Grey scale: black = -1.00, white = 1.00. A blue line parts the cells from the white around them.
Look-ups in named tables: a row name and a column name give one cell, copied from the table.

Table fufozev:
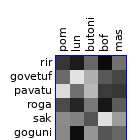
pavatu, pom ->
0.72
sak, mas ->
0.22
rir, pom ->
-0.58
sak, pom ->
0.09
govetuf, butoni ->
0.38
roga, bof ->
-0.81
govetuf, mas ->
-0.46
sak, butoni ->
-0.34
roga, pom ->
-0.41
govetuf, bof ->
-0.31
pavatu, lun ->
-0.12
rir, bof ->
-0.92
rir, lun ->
-0.79
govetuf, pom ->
-0.17
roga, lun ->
-0.71
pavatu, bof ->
-0.54
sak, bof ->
0.76
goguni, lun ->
-0.88
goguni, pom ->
0.07
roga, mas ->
-0.29
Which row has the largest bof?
sak

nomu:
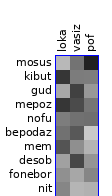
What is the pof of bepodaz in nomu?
0.58
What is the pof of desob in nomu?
0.17
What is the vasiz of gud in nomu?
-0.49
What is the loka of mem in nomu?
-0.34
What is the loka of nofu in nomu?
-0.02
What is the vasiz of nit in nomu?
0.42
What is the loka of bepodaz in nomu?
-0.11
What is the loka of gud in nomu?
0.32
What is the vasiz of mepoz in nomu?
-0.41
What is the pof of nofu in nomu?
-0.13
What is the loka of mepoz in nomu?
-0.58
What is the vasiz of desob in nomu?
-0.44
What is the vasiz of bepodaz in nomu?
-0.31
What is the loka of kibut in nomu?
-0.58
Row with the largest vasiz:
nit

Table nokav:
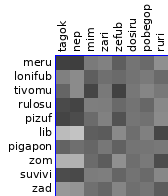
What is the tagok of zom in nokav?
0.40
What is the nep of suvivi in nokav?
-0.43
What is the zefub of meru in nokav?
-0.26
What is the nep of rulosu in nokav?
-0.47
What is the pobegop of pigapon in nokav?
-0.08
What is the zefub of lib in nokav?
0.08
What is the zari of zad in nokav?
-0.20
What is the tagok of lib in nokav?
0.47
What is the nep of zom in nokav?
0.39
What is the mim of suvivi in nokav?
-0.03
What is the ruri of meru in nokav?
0.12
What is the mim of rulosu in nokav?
-0.01
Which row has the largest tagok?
lib

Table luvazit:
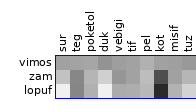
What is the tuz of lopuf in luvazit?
0.65
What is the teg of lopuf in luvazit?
0.05
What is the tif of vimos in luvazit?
0.27
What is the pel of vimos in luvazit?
0.39
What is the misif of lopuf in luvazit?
0.40
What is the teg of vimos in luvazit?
0.28
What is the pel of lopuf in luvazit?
0.44
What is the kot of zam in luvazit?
-0.38
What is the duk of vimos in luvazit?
0.15

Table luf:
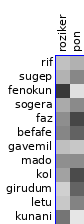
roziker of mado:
0.12
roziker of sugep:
0.40
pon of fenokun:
0.76
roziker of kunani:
-0.08
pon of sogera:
0.08
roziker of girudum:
0.63
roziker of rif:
0.51
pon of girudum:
-0.22
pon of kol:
-0.41
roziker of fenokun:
-0.56
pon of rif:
0.39
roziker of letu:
0.57
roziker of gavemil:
0.50
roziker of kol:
0.27
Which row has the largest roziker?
girudum

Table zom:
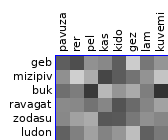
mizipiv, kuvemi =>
0.54
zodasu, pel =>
0.34
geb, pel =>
0.14
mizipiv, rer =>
0.62
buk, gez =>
0.33
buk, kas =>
0.44
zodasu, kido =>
-0.30

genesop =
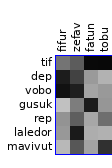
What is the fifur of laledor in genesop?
0.19
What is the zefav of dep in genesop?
-0.48
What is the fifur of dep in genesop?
-0.78
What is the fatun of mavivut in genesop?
0.27
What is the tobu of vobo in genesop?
0.20
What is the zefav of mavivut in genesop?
-0.32
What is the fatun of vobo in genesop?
0.29
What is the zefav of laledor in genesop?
-0.80
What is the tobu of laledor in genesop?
0.39
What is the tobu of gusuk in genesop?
0.18
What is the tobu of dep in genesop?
0.40
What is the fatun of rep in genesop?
0.31
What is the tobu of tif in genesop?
-0.94
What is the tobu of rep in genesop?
-0.14
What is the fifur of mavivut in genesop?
0.44

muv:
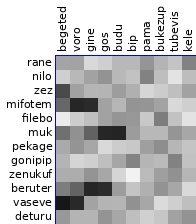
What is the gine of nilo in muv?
0.27
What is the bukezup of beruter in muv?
0.15
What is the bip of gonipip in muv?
0.03
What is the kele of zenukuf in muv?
0.43
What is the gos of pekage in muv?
0.70
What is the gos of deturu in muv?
0.16
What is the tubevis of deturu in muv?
0.27
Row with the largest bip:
zenukuf

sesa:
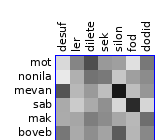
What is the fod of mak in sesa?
0.44
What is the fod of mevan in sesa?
0.49
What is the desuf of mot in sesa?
0.70
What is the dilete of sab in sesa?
0.34
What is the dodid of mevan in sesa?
0.18
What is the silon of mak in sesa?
0.31
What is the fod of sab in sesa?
-0.67
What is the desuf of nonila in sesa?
0.83
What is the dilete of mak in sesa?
-0.01

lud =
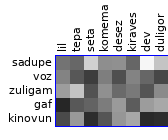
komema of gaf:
-0.03
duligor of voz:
-0.44
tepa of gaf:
-0.31
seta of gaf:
-0.22
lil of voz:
0.03
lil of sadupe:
-0.10
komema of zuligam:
0.13
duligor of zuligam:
0.08
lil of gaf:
-0.70
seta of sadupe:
0.63
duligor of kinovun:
-0.65
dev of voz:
-0.20
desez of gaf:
0.21
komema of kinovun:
-0.33
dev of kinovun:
-0.68
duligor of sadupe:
0.54

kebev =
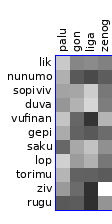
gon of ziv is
-0.16
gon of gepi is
-0.23
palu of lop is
0.63
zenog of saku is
0.13
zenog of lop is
-0.07
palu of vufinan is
0.54
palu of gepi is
0.34
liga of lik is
0.09
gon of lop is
0.22
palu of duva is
0.18
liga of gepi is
-0.30
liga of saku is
0.52

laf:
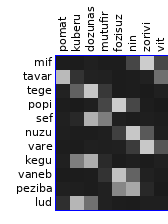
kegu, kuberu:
-0.01
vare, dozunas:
-0.75
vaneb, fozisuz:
0.51
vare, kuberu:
-0.78
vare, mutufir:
-0.76
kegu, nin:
-0.76
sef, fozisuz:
-0.75

